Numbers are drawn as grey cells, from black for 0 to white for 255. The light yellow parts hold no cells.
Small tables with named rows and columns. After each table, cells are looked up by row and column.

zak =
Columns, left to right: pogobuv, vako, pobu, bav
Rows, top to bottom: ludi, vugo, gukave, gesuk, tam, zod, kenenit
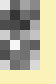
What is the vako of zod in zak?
120
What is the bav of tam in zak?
94
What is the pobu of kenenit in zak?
130
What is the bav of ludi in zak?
137
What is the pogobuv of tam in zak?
94
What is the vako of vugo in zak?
53
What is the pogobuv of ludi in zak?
231
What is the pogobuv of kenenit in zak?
209

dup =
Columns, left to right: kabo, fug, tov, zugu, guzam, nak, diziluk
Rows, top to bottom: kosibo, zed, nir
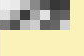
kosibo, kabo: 238
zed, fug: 171
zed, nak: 89
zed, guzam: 225
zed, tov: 59
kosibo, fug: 233
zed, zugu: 167
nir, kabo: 122
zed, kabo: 222
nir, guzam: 95
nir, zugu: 205
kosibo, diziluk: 63

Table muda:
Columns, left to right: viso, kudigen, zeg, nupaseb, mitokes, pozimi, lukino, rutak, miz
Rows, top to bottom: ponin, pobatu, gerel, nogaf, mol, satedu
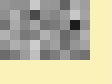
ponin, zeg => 144
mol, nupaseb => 204
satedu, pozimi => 125
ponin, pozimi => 150
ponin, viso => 151
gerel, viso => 116
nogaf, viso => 177
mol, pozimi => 160
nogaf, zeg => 121
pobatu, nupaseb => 74
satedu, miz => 113
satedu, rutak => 122
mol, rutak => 149
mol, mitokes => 145
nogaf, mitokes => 177
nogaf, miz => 176
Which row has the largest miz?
nogaf

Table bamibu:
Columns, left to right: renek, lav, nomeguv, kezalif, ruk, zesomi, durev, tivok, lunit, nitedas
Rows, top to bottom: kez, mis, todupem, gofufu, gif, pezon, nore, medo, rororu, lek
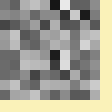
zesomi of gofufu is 159
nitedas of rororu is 203
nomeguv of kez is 176
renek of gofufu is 156
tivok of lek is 89
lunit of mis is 27
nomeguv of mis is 150
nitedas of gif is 168
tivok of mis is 201
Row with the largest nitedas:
rororu

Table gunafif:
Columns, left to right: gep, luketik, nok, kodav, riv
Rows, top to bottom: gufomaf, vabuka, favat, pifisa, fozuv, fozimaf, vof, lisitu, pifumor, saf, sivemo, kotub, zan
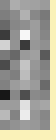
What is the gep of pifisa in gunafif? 59
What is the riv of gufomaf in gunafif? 155
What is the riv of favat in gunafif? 129
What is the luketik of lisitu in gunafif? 127
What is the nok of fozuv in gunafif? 58
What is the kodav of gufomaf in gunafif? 161
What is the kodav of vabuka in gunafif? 136
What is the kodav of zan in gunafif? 152

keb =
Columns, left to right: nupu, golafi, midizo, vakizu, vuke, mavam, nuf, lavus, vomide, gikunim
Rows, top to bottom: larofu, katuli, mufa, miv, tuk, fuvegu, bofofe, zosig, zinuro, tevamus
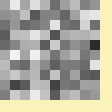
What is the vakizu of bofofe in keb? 181
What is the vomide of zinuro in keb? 161
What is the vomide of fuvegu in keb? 119
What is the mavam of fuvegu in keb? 117
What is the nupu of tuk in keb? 105
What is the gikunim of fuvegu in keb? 146
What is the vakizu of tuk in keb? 176
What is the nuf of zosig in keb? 114
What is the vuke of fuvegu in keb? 176
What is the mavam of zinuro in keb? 66
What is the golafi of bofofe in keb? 122
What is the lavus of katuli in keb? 161
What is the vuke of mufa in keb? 132
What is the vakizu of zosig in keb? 184
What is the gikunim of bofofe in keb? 226

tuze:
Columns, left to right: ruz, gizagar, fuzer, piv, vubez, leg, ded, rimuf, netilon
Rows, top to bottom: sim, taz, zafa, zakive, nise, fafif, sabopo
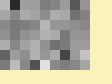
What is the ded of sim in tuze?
155
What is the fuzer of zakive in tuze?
144
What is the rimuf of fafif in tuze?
155
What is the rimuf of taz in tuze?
114
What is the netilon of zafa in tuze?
136
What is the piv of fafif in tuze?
177
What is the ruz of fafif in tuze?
98
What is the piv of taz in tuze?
164
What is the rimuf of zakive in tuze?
149
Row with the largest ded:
taz

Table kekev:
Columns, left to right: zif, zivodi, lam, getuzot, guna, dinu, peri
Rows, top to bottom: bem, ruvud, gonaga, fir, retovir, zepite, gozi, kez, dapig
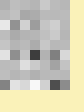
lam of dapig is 216
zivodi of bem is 190
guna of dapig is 209
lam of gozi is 222
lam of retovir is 186
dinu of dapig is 78
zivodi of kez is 182

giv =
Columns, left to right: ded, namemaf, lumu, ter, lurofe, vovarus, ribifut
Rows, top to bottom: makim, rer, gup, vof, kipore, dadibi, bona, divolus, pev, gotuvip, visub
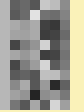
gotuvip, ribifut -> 120
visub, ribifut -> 159
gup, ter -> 171
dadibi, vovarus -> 68
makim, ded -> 183
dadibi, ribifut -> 115
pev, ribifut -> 97
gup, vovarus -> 56
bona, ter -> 156
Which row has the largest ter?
rer

